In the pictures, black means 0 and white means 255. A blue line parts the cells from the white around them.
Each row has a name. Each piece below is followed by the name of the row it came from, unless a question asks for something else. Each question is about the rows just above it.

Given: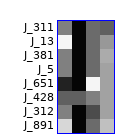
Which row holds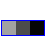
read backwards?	J_312
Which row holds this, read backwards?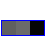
J_311
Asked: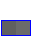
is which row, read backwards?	J_311

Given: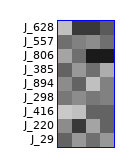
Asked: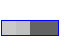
J_416
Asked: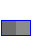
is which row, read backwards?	J_557
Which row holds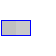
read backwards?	J_416
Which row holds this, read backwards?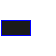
J_806
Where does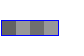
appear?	J_29

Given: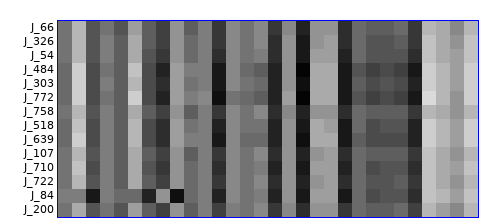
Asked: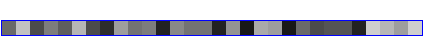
J_518
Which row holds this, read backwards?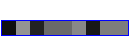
J_639

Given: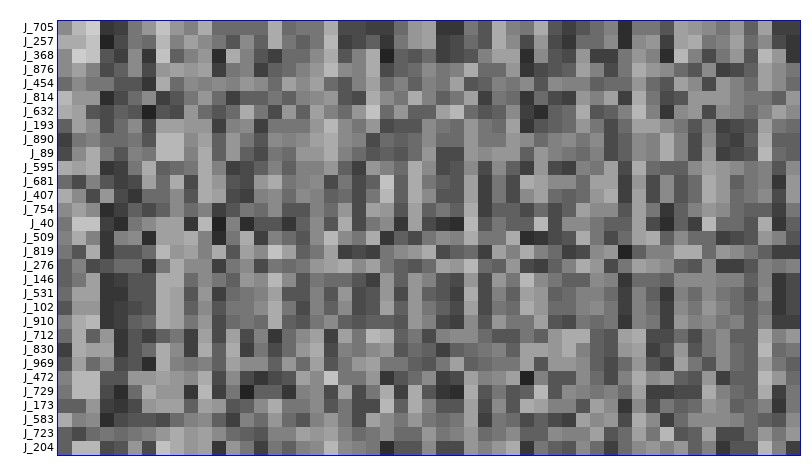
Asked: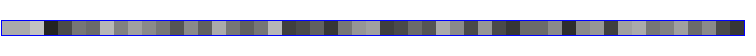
J_257
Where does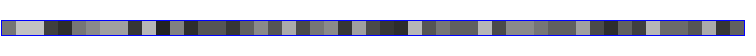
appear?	J_40
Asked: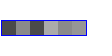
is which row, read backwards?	J_472

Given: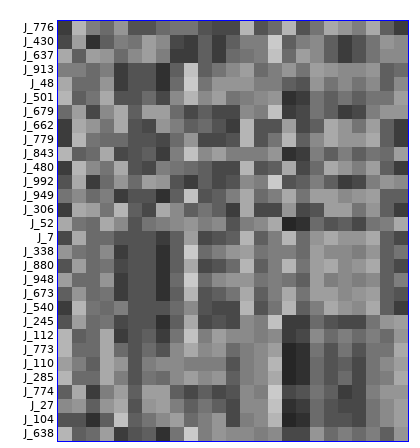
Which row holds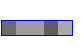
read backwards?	J_679
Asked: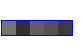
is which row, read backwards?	J_638
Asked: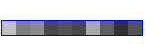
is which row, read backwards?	J_245
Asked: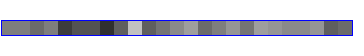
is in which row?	J_913
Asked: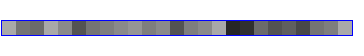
J_52
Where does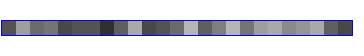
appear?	J_880
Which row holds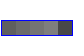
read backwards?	J_480

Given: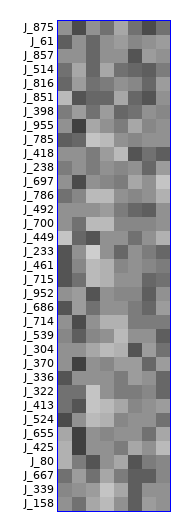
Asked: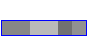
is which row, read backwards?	J_700
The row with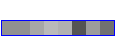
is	J_304

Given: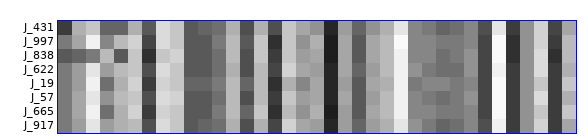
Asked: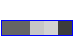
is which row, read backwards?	J_19
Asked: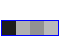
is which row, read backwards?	J_665
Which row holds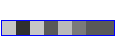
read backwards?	J_997
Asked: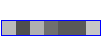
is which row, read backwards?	J_622
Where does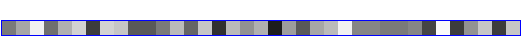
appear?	J_665

